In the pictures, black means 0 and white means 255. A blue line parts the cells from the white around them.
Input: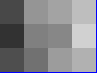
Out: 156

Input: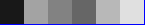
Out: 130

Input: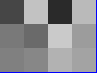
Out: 178

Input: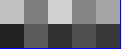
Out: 49

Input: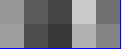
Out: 57

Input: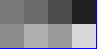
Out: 155
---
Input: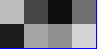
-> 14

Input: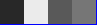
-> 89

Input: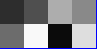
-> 173

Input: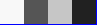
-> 198

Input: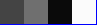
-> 10

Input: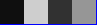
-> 49

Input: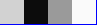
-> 154

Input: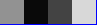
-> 67

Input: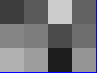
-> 204

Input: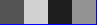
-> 30
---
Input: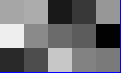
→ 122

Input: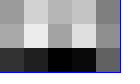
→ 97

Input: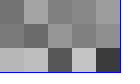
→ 59

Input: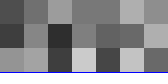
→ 105

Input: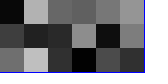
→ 48

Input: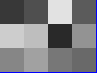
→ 105

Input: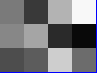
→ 108

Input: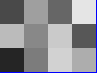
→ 173

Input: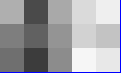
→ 232
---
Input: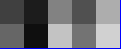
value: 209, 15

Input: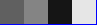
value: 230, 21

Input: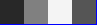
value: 244, 40

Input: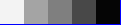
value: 243, 5

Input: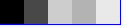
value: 233, 0

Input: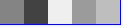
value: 239, 66

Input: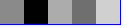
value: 208, 1
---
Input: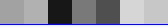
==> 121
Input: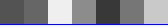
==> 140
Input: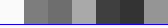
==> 169
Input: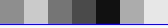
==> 75
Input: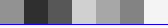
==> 208
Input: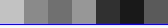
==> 151
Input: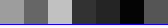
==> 50
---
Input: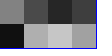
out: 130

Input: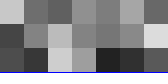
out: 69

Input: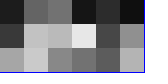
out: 57

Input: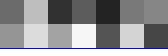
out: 107

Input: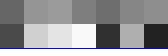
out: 102

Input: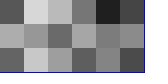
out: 173

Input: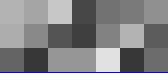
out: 173

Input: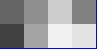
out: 101
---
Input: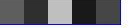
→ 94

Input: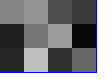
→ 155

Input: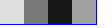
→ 160

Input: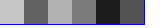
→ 177

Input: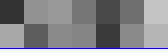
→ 180

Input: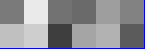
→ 206

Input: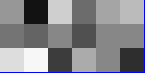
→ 221

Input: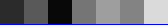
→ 158
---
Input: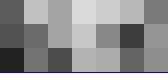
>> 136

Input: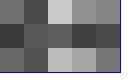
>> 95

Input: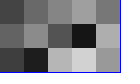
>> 83

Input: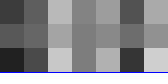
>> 137

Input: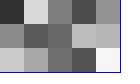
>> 103

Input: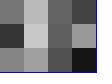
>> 200

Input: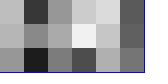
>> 241

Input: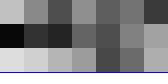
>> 78

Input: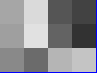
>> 225
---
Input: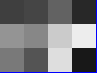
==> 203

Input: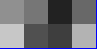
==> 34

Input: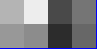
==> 73

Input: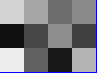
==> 143

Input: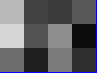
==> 143

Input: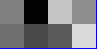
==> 197

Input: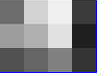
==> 226

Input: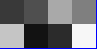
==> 169
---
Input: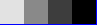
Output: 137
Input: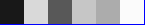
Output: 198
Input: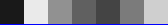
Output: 68
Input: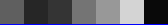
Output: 152
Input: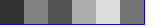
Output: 172
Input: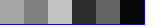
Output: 46
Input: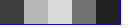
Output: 219
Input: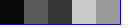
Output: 54
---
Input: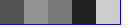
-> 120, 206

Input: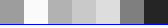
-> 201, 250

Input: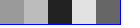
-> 34, 226

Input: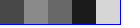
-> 104, 214

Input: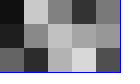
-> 193, 216

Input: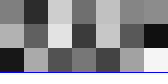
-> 59, 245
